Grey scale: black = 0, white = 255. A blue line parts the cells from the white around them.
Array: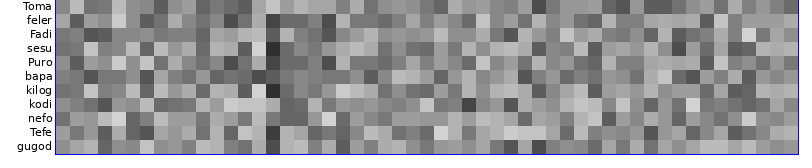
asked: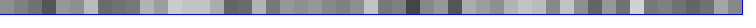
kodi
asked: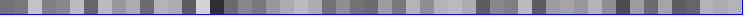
sesu
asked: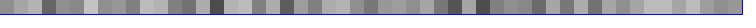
gugod

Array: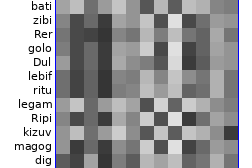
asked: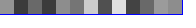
magog
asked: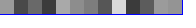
Dul

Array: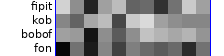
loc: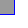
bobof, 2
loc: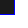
fon, 3
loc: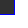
fipit, 8
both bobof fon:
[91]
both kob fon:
[134]
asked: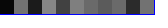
fon

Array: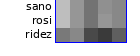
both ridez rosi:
[136]
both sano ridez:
[136]

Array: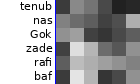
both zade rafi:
[145]
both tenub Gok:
[73]
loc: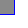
tenub, 2
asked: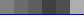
nas
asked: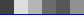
zade

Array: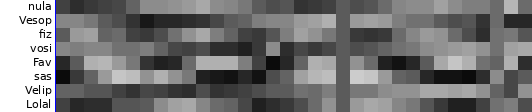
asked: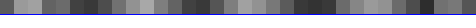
fiz
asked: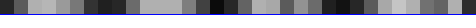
Fav

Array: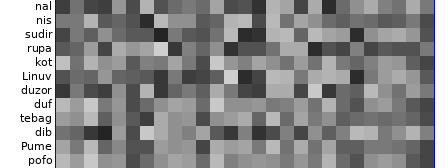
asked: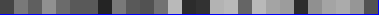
sudir
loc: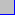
kot, 1
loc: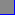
Pume, 5

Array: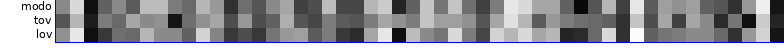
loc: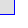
tov, 33
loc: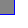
lov, 12
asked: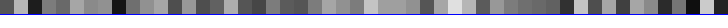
tov
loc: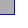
tov, 17

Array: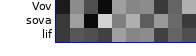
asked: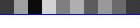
sova
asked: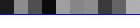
Vov

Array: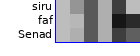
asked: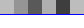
siru
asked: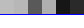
faf
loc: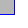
faf, 2

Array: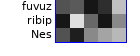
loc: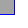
Nes, 4
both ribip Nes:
[137]
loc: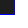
Nes, 2

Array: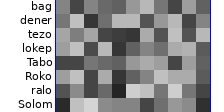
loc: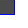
lokep, 3
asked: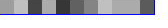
Roko
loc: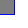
tezo, 2
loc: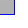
lokep, 10

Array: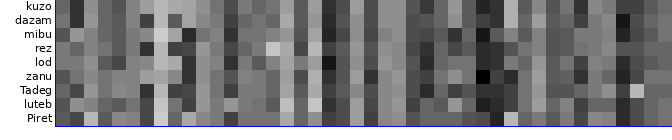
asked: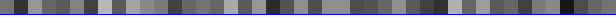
dazam
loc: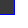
kuzo, 27
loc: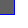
zanu, 37
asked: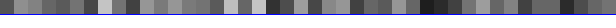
luteb
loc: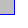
luteb, 17
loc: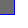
kuzo, 44
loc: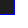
luteb, 31

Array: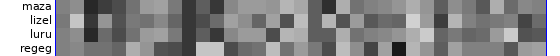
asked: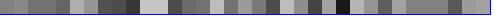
regeg
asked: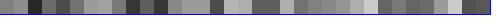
luru
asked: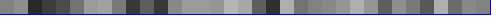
maza
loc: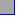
maza, 18

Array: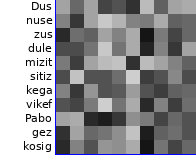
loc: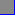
sitiz, 9
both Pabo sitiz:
[82]
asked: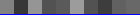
kega
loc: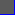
kega, 5
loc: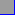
kega, 6
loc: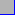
nuse, 5

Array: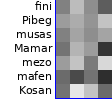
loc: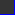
Mamar, 4
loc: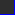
mafen, 4
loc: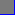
mezo, 3
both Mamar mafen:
[115]
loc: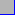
Mamar, 2
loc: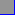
Pibeg, 3
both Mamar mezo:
[156]

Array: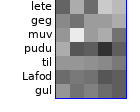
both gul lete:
[108]
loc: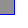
til, 3
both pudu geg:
[172]
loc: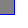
gul, 3
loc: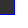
pudu, 4

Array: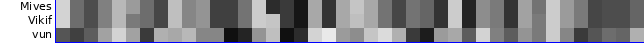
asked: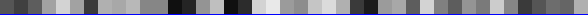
vun
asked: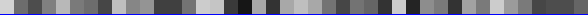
Vikif

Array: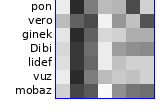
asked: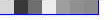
Dibi
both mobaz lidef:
[209]
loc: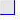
ginek, 1
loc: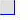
lidef, 1
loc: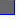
lidef, 3
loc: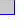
vuz, 5
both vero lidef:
[193]

